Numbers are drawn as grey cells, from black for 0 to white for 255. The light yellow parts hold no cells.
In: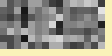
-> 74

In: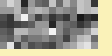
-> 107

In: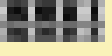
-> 175

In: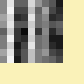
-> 164

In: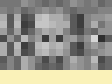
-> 90
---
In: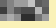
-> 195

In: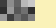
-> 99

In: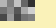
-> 194

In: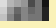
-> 75

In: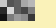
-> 95

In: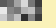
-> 216

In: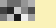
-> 108

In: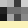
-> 180

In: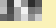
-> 148

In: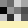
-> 107
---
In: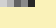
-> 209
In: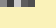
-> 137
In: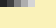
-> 36
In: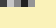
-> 63
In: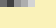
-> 110
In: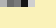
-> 179
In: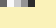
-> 103
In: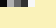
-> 10
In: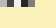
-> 186
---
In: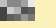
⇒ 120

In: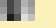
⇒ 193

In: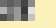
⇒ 195

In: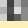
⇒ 138

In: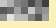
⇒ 161

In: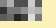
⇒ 120

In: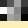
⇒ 4

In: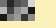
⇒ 141
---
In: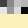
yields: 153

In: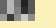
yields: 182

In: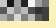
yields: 198

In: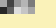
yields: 96

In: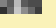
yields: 104

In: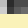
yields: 59
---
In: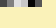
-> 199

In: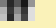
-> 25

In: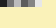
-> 92

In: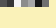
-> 140

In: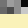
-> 10

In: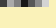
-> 23

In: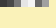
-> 229

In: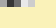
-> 233

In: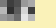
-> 153
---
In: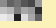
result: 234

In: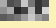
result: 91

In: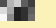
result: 248

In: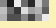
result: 177

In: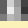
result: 124

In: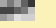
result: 153
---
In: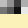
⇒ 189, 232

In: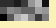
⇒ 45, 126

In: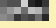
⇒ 96, 39

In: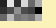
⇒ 33, 172

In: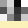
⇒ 160, 202

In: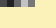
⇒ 75, 119

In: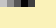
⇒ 197, 63

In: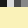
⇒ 25, 135
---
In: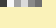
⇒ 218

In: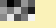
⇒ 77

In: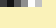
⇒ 143

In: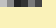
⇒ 52

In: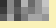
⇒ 165

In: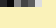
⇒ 68

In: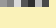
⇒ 46

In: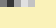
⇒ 167

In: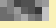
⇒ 125

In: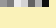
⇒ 98
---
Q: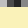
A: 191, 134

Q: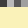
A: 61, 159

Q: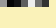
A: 153, 51

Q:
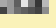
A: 168, 140

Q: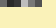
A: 107, 81

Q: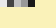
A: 233, 25

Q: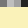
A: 118, 35

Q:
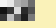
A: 243, 121

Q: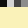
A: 13, 140

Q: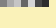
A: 129, 45
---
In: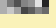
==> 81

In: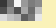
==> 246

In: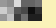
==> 219

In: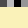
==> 3

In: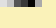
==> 85

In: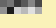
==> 56
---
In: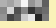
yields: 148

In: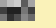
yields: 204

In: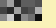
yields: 94

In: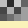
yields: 42

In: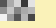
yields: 212

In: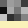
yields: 157
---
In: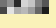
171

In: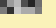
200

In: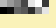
99

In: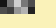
148

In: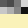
133

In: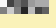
127

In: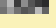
113

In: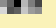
96
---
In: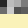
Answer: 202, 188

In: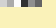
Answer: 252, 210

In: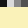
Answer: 218, 135

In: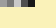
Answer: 201, 157

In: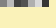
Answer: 217, 187

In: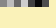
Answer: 205, 189

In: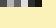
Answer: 223, 180
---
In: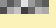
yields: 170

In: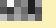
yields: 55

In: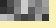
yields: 67

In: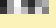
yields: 161

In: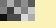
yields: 60

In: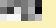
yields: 49

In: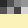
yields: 161

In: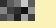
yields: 63
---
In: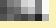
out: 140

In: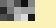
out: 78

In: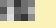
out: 54

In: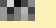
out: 12

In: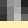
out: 161

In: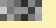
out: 104

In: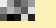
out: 79

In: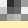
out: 91
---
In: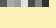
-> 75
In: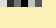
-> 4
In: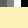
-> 135
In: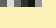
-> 48
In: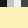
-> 197
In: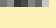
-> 130
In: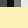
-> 16
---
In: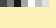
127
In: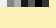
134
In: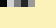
209
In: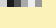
28
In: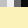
241
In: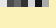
77
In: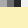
110
